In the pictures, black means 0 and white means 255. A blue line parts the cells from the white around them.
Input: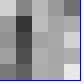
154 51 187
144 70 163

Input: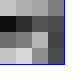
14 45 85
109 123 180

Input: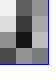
219 58 169
143 21 189

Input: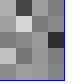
159 214 122
126 135 153

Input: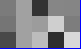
117 161 156
73 161 188

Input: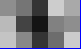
186 67 20
196 136 52

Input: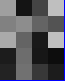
129 141 100
170 100 25
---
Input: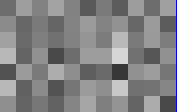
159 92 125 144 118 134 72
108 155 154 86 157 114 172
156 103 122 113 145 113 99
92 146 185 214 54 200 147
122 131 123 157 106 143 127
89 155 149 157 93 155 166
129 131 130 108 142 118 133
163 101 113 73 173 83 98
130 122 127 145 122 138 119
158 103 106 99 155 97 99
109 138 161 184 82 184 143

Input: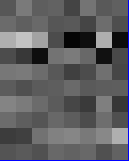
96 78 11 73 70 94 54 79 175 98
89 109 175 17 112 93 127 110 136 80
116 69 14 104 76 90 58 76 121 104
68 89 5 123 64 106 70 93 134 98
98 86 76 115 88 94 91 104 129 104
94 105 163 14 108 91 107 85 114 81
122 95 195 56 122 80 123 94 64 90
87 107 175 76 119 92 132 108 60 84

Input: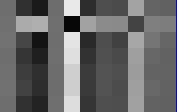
97 125 102 98 99 98 97
100 127 117 103 99 104 98
163 67 167 159 156 159 161
75 138 65 74 79 76 78
78 139 78 80 83 83 79
45 162 41 50 59 58 53
233 7 228 223 207 206 221
109 111 110 111 109 109 111
26 175 19 31 47 45 35
48 171 70 53 61 66 49
110 112 114 110 112 113 110

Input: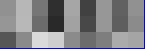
145 139 165
97 94 171
151 151 126
65 72 108
166 162 139
47 41 206
118 108 218
183 184 138
145 150 86

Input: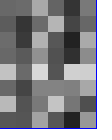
121 103 170 140 207 168 79 152
52 69 34 48 208 128 118 34
100 181 87 81 84 131 196 87
169 107 177 145 216 131 121 163
107 53 58 90 106 69 83 85
104 92 108 104 194 104 185 87

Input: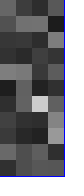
88 28 125 52 92 48 96 132 153 47 86
45 114 45 63 57 34 204 46 34 94 87
61 113 57 42 121 97 98 49 40 78 78
102 81 55 50 126 30 47 65 58 105 48

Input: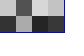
195 56
215 37
82 171
201 51
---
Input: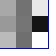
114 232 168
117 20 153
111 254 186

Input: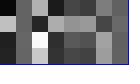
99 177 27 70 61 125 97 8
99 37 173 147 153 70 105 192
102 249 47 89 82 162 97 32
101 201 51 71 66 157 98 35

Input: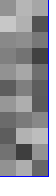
182 166 146
177 82 199
142 120 137
115 65 128
167 111 146
127 93 93
174 91 151
122 136 107
178 189 93
62 147 114
174 103 146

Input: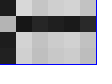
216 197 207 211 194 28
22 38 31 26 41 180
211 194 204 209 193 29
208 191 200 204 189 33

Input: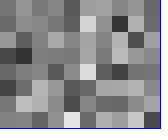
149 120 133 87 158 162 134 148 104 116
141 136 118 94 212 144 53 176 108 105
94 130 168 133 164 131 177 79 159 152
51 126 125 121 165 122 187 152 137 71
126 133 89 139 219 95 66 115 116 104
110 181 152 88 104 165 167 179 137 68
189 176 139 75 132 106 104 139 163 118
131 99 145 230 106 174 158 199 74 130

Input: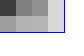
128 144 216 61
177 181 216 158
